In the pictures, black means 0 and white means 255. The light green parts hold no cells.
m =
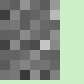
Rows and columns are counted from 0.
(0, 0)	105
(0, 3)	109
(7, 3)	142
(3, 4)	100
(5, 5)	97
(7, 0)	115
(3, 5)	143
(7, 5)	128
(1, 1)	132
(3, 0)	97
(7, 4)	73
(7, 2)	56
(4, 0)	66
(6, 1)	118
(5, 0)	101

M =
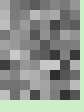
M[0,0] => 169
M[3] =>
[118, 152, 143, 85, 145, 102, 163, 146]
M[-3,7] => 105
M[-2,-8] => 114
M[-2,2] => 122
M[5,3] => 101
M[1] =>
[182, 123, 133, 186, 159, 169, 99, 123]
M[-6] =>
[161, 153, 133, 129, 87, 122, 121, 126]
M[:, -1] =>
[149, 123, 92, 146, 126, 56, 179, 105, 186, 83]
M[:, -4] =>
[114, 159, 139, 145, 87, 91, 199, 151, 163, 161]
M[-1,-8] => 190
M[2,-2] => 103
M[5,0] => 142
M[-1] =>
[190, 110, 174, 72, 161, 123, 51, 83]
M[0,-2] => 122
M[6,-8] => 61
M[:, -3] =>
[132, 169, 68, 102, 122, 56, 200, 45, 129, 123]
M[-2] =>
[114, 114, 122, 171, 163, 129, 129, 186]
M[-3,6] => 85
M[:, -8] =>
[169, 182, 190, 118, 161, 142, 61, 149, 114, 190]
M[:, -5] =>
[91, 186, 112, 85, 129, 101, 141, 175, 171, 72]

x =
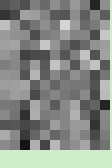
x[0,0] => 83
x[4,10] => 157
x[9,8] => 137
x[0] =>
[83, 95, 79, 127, 106, 142, 117, 152, 125, 36, 142]
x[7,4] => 93
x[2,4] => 143
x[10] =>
[120, 118, 79, 169, 134, 91, 138, 165, 86, 99, 35]
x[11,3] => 173
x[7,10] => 118
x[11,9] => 65
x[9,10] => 186
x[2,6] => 213
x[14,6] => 127
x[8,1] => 159
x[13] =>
[170, 137, 57, 101, 142, 101, 119, 151, 129, 73, 124]
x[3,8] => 133
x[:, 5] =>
[142, 89, 120, 131, 148, 130, 194, 135, 102, 133, 91, 127, 158, 101, 184]
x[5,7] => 127
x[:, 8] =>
[125, 94, 106, 133, 105, 194, 159, 122, 118, 137, 86, 109, 152, 129, 165]
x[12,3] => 83
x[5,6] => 84
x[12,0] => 84
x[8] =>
[157, 159, 165, 95, 133, 102, 123, 119, 118, 83, 190]
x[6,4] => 88
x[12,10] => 134
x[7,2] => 83
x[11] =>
[136, 115, 48, 173, 123, 127, 132, 177, 109, 65, 135]
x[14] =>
[138, 126, 20, 175, 68, 184, 127, 143, 165, 92, 114]
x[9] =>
[144, 157, 153, 73, 118, 133, 119, 109, 137, 73, 186]
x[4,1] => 163
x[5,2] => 65

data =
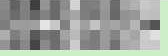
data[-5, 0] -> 136
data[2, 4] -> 227
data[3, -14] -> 146
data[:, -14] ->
[129, 128, 155, 146, 135]
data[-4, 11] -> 104
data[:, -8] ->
[125, 126, 160, 141, 130]
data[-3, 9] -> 195
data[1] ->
[131, 108, 128, 101, 130, 107, 150, 165, 126, 118, 148, 104, 146, 151, 192, 190]
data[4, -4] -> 169
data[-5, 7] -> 210
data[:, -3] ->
[177, 151, 181, 165, 174]
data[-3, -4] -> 150
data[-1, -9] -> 204
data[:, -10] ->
[140, 150, 128, 163, 147]
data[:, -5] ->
[108, 104, 165, 133, 114]
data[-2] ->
[173, 127, 146, 89, 118, 109, 163, 185, 141, 124, 156, 133, 177, 165, 205, 223]
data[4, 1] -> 106
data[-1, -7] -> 125
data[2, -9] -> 194
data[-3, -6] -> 158
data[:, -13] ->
[63, 101, 159, 89, 69]

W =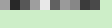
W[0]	160
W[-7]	158
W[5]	97

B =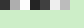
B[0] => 51
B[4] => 64
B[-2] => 238
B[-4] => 36

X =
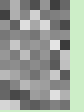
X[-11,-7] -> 114
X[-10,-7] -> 64
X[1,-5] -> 135
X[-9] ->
[149, 97, 222, 167, 217, 110, 73]
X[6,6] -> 192
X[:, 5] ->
[62, 127, 110, 138, 228, 98, 90, 200, 131, 223, 129]
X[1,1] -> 175
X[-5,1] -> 141
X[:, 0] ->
[114, 64, 149, 119, 134, 151, 136, 184, 100, 102, 214]
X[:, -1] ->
[103, 134, 73, 143, 58, 197, 192, 89, 135, 177, 114]
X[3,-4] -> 118
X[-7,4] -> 140
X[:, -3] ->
[149, 119, 217, 160, 140, 149, 126, 150, 158, 147, 109]
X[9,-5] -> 85
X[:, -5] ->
[112, 135, 222, 131, 140, 188, 127, 140, 183, 85, 104]
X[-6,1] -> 125
